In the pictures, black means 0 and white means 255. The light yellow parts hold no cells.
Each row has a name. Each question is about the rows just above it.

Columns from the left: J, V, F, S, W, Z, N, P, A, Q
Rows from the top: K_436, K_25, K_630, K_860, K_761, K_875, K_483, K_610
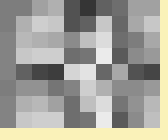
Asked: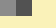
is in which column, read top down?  A
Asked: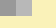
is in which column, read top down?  Q
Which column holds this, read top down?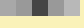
Q

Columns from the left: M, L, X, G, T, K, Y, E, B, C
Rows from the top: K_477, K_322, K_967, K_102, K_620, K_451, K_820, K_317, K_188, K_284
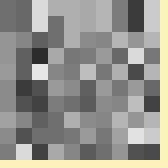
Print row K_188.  140; 82; 111; 111; 119; 155; 119; 161; 225; 203
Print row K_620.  155; 97; 232; 133; 125; 189; 119; 175; 74; 181

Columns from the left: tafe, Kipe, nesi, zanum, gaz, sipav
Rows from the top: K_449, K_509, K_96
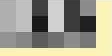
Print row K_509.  175; 191; 24; 209; 59; 32
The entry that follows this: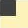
209
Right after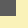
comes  112
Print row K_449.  175; 191; 65; 209; 59; 140
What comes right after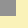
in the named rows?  133
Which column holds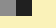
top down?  sipav
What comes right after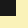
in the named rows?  209

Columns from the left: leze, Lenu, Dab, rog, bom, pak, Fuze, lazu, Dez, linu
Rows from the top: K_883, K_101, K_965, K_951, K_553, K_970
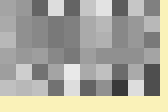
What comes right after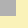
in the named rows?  136
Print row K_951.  164; 152; 158; 136; 121; 158; 144; 144; 144; 164

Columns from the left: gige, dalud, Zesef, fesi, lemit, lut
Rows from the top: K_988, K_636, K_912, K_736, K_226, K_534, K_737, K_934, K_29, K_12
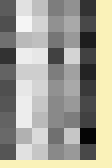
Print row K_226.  99; 206; 206; 125; 161; 35
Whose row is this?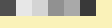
K_534
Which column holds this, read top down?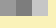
lemit
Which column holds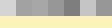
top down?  lemit
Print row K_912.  112; 185; 191; 118; 153; 29
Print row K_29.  105; 177; 218; 112; 198; 5
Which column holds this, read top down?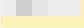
dalud

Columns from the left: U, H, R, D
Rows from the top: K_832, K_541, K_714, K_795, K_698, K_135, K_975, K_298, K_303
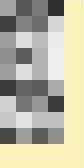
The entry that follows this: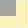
85
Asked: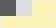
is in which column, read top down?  H
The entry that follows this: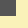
122
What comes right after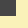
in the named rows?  157
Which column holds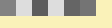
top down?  H
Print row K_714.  157; 221; 186; 233
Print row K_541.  64; 130; 109; 215

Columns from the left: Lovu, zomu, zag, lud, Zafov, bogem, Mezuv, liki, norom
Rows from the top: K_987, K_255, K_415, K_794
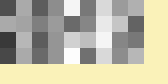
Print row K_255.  170; 163; 127; 155; 106; 134; 233; 197; 99
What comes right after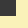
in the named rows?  183
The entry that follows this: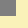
155
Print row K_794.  72; 170; 106; 149; 253; 112; 217; 141; 183
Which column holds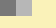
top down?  norom
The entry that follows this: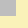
245

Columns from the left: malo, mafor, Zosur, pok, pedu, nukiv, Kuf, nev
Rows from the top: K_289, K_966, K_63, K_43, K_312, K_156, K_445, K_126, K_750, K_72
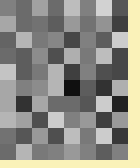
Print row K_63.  100; 181; 121; 134; 71; 128; 93; 204
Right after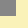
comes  71
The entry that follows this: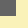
181
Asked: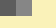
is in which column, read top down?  pok
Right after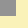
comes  63
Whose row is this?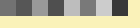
K_750

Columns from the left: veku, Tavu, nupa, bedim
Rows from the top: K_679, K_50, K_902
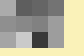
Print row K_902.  165; 202; 56; 157
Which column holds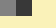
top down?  nupa
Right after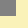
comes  157
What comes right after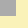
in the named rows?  94
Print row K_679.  171; 94; 101; 115
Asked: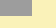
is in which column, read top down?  bedim

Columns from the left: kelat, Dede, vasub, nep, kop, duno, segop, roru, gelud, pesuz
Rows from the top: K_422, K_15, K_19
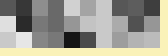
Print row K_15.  223; 42; 120; 105; 150; 195; 201; 171; 81; 150
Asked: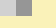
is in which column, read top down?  kop
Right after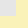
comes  134
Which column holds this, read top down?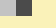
duno
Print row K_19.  201; 230; 134; 120; 21; 75; 201; 157; 179; 187

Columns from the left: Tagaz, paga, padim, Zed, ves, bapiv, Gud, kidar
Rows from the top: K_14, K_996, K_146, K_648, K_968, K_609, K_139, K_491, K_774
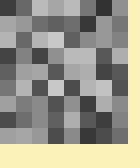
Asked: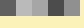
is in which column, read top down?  ves
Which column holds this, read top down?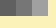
Tagaz

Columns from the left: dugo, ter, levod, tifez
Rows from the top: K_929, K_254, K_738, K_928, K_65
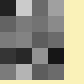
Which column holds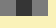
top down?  dugo
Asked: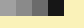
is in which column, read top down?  tifez
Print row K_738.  123; 131; 93; 107

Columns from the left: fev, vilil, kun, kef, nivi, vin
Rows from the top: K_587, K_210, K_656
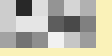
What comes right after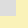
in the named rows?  148
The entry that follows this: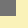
142
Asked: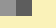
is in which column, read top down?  kef

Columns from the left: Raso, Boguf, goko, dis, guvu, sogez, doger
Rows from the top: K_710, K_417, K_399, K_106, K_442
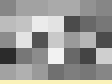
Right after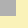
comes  154
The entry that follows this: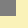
119
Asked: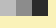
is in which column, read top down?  Raso

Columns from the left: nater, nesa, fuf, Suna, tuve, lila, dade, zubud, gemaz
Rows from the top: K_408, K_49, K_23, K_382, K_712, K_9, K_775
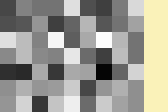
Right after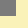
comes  217
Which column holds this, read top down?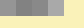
fuf
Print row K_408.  71; 130; 115; 115; 223; 79; 63; 123; 217
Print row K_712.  47; 41; 169; 55; 169; 162; 5; 100; 211
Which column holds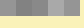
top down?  fuf
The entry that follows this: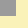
203

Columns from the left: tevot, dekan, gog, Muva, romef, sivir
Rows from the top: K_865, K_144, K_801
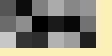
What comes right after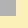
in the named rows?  156
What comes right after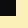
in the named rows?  128
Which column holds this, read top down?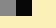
romef

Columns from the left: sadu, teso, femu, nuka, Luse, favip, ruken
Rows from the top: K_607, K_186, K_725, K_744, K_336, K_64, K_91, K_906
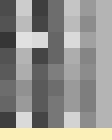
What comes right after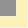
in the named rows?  90
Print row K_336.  90; 174; 96; 125; 166; 139; 180
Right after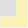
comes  218

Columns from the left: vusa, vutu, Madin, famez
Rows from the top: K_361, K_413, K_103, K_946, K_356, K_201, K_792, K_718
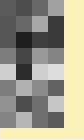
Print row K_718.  132; 183; 110; 92
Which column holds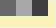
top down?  Madin

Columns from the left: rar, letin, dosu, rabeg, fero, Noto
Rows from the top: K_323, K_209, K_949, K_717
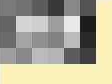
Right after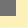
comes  92
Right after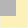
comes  92
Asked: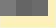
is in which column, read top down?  rar
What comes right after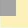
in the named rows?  144
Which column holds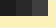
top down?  Noto
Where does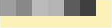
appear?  K_717
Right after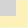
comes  206

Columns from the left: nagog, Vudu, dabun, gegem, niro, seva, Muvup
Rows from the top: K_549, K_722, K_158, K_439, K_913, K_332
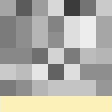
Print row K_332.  123; 142; 181; 196; 196; 196; 150
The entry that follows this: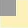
216
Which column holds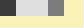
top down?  niro
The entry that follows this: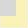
59

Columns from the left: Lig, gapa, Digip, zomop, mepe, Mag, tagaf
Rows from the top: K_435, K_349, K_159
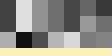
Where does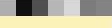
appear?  K_159
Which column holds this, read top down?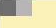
zomop

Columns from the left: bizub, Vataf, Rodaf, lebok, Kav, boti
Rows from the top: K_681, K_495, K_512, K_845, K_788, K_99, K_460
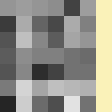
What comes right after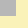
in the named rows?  177
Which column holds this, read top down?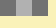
boti
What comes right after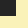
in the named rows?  205
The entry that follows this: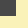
171
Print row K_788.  84; 135; 45; 66; 114; 114
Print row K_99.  122; 212; 165; 191; 183; 177
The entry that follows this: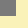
212

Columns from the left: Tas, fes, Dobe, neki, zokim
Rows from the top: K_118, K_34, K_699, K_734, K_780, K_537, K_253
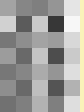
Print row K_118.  163; 134; 127; 149; 229
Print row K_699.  119; 142; 163; 156; 216
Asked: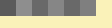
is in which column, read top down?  fes

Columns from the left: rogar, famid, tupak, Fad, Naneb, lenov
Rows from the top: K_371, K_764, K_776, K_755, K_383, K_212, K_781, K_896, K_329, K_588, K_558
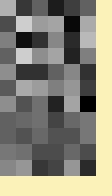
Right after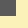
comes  170
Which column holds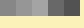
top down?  Naneb

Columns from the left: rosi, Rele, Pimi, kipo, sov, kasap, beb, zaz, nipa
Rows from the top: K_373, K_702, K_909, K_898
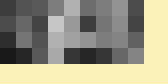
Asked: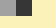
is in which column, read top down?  sov
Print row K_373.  61; 83; 89; 125; 177; 109; 125; 147; 76
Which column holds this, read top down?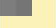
beb
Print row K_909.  46; 117; 83; 177; 161; 147; 125; 132; 97

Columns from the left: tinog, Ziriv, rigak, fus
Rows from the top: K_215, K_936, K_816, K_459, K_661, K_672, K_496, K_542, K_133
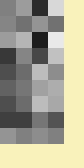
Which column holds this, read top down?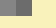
Ziriv
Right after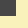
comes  194

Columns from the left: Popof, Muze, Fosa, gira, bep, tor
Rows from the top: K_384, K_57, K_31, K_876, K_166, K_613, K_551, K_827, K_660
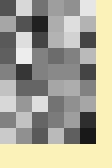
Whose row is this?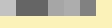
K_613
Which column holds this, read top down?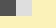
Muze
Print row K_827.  129; 194; 101; 123; 158; 46
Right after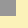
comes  222
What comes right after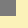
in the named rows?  158

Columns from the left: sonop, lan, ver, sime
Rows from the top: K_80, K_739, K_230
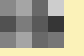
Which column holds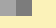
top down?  lan
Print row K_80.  137; 165; 105; 205
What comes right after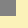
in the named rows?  165

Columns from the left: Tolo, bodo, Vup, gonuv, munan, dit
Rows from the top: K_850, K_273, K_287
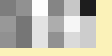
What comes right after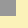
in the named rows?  118
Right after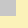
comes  29
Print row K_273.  152; 118; 226; 173; 246; 205
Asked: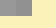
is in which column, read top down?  Tolo
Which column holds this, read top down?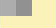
gonuv
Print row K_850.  125; 145; 253; 133; 199; 29
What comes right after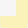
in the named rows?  205

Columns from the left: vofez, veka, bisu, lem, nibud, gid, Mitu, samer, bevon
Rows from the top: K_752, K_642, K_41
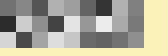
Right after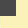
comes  164
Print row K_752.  114; 135; 85; 177; 158; 99; 52; 177; 128
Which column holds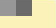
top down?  gid

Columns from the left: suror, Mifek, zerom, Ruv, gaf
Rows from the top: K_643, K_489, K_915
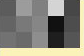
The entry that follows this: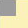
128
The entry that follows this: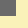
142
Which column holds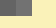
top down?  suror
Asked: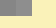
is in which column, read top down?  zerom
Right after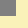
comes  212
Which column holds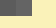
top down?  suror
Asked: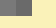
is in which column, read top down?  Mifek

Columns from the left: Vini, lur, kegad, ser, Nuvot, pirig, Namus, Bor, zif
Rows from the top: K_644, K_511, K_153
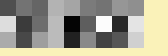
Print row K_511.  221; 59; 109; 187; 4; 94; 252; 40; 228
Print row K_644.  79; 115; 101; 179; 165; 123; 115; 150; 143
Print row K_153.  171; 72; 158; 187; 33; 137; 66; 86; 208

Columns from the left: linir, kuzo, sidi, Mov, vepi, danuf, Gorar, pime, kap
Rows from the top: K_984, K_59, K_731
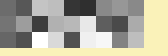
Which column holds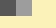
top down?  kuzo
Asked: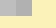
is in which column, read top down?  Mov
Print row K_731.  102; 80; 255; 217; 80; 240; 247; 130; 190
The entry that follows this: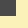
171

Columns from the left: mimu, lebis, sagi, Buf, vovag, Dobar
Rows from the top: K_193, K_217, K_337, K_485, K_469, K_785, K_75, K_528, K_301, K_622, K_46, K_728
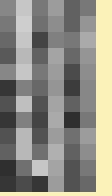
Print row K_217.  120; 206; 112; 141; 97; 149
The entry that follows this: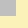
82
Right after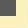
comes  184

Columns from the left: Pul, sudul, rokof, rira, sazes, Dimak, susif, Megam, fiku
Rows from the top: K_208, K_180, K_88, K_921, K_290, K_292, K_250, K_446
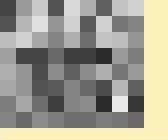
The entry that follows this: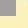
69
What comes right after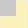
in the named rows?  83
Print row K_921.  160; 69; 69; 104; 62; 62; 42; 154; 125
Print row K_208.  69; 154; 201; 83; 217; 175; 96; 195; 209
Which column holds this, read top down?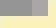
sudul
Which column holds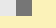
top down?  Megam

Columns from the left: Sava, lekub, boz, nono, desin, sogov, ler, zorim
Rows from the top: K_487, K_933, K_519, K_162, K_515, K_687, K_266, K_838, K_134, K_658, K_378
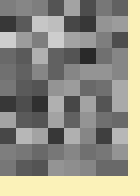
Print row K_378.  119; 90; 84; 148; 142; 134; 105; 105
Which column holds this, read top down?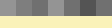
ler
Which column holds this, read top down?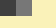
ler
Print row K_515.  112; 97; 134; 97; 134; 148; 148; 134
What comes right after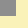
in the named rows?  134

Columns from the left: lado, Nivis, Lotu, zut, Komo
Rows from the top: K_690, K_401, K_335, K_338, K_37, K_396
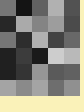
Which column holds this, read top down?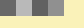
Komo
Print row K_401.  39; 170; 132; 157; 75
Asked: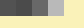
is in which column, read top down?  Komo

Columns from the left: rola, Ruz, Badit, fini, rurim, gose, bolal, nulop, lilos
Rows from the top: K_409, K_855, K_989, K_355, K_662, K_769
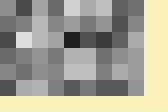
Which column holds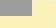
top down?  lilos
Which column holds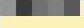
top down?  bolal
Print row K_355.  105; 127; 148; 120; 178; 178; 112; 142; 156
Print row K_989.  74; 222; 184; 163; 30; 81; 59; 97; 170

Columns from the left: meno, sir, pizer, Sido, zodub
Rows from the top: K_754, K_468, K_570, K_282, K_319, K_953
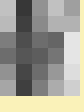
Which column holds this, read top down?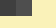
sir
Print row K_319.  146; 70; 109; 152; 221
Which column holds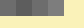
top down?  pizer
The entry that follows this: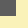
117
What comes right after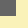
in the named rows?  229

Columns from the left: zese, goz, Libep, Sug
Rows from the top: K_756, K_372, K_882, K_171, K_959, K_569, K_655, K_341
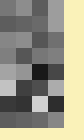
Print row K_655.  57; 51; 208; 45
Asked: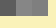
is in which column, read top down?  zese
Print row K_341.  93; 99; 106; 134

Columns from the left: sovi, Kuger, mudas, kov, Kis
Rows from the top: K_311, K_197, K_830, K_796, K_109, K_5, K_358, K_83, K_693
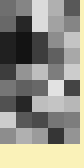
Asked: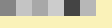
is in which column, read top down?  Kis
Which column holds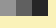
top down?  Kuger
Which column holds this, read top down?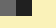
sovi
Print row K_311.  111; 133; 219; 176; 88

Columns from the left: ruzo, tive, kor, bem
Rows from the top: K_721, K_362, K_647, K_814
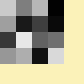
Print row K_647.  55; 232; 98; 112
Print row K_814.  151; 174; 17; 217
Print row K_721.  202; 126; 182; 2

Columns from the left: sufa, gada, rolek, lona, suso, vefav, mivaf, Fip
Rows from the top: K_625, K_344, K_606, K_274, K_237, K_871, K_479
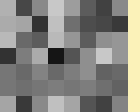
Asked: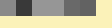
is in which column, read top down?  Fip
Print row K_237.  118; 105; 131; 105; 125; 143; 98; 105
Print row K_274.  50; 125; 171; 21; 84; 143; 200; 150
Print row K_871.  118; 111; 118; 125; 118; 125; 111; 98
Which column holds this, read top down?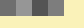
suso

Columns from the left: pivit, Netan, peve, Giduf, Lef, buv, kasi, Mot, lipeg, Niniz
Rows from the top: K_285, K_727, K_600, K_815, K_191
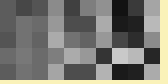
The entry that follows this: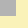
26
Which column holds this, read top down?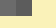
pivit
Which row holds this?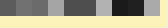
K_191
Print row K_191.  92; 114; 107; 165; 77; 77; 179; 26; 32; 171

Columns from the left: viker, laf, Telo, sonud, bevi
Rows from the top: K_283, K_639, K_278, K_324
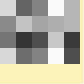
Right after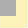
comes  181
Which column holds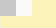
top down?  sonud
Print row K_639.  137; 194; 166; 174; 181
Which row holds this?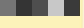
K_278
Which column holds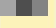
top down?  Telo
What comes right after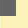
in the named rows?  131

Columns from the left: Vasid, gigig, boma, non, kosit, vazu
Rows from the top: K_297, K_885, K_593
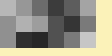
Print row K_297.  183; 151; 108; 60; 93; 164
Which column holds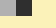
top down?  gigig

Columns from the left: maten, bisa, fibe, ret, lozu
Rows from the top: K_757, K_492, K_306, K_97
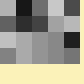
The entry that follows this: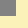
170
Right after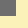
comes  200

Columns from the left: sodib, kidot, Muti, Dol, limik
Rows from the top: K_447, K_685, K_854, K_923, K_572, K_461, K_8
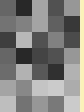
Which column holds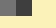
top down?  sodib
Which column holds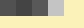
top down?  Muti

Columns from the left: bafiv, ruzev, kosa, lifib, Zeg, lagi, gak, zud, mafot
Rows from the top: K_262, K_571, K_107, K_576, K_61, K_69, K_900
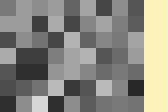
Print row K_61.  85; 48; 48; 148; 164; 134; 107; 121; 107
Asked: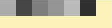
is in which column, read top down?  lifib
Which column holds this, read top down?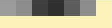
ruzev
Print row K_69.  78; 93; 114; 187; 56; 85; 187; 134; 40
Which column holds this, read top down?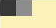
Zeg
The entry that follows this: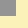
164

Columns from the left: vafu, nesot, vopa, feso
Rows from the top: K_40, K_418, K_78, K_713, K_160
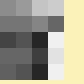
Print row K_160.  96; 83; 38; 240
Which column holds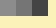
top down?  vafu
